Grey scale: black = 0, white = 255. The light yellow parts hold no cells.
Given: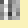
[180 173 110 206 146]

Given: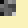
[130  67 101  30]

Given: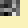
[ 78 178 146   4]

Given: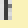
[223  63 223]

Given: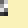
[201 163]

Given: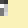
[ 54 249]

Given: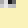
[ 99 195]
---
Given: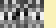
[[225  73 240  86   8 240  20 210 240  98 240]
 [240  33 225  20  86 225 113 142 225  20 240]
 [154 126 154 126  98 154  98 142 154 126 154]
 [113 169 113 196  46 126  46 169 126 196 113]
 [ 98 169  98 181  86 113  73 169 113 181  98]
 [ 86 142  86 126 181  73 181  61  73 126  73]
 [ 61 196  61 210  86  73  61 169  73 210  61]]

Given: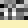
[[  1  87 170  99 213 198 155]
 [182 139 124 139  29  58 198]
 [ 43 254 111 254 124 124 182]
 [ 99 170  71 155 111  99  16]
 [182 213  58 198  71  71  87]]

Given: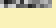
[[221 111 196 209  84  98 111  39  68 151  98 136 167]
 [151  26  54  98 182  54 209 151 123 123 167 182 136]]

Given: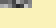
[[170 186 143  83  41  68 202 143]
 [ 99  99 115  68 170 131  99 131]]

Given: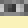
[[122 137 137 137 137 122 106]
 [106 122 122 137 122 106 152]
 [190  92  78  51 190 165  78]
 [202  92  64  51 202 178  78]]

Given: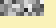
[[ 88 140 199 199 114  88 199 114 183 102 169]
 [154 127 183 140 183 154  34 224  88 102 102]
 [ 72 199 169  72 140 154 212 183 169 114 240]
 [154 127 154 224 224 140 212 240 127 127  72]]
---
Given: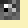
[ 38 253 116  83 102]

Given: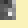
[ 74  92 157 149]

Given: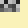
[192 183 138]

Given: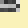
[138 193  59]

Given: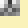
[248 158 174 128]

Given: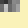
[ 66 194 104]

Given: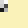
[215  72]

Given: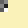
[97 32]
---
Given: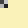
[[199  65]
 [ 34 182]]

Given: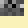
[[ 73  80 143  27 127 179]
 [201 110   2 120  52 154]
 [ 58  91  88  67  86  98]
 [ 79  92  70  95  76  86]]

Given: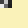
[[ 35 199  63]
 [ 30 105 236]]

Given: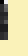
[[240   3]
 [104  46]
 [ 95  47]
 [ 40  37]
 [ 54  43]
 [ 86  48]
 [ 31  29]
 [ 32  30]
 [ 58  45]
 [ 58  45]]

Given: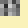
[[138  66 170 106 115]
 [ 79 150 206  42 180]
 [107 135 153 104 151]
 [114 148 182  79 154]]

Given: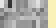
[[163 180 224 197 190 135 149 138 182  52 174 229]
 [158 178 218 198 186 133 151 137 186  49 162 228]
 [168 114 174 137 175 159 168 137 194 174 182 134]
 [157 156 125 188 159 156 135 157 158 143 118 162]
 [172 162 187 189 184 184 195 171 158 162 136 107]
 [144 151 201 119 155 151 151 154 191 171 157 132]
 [151 144 199 121 156 152 153 151 193 172 160 128]]
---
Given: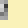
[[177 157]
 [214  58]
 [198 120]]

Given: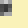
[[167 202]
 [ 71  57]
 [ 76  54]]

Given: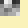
[[ 65 239]
 [142 191]
 [161 113]]

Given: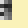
[[218 124]
 [ 62  33]
 [206 105]]

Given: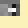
[[115 114]
 [148 153]
 [141 142]]

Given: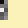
[[ 12 137]
 [120 118]
 [241  85]]

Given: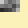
[[199 141]
 [124 111]
 [ 40  58]]

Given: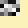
[[152 122]
 [  9 246]
 [211 158]]
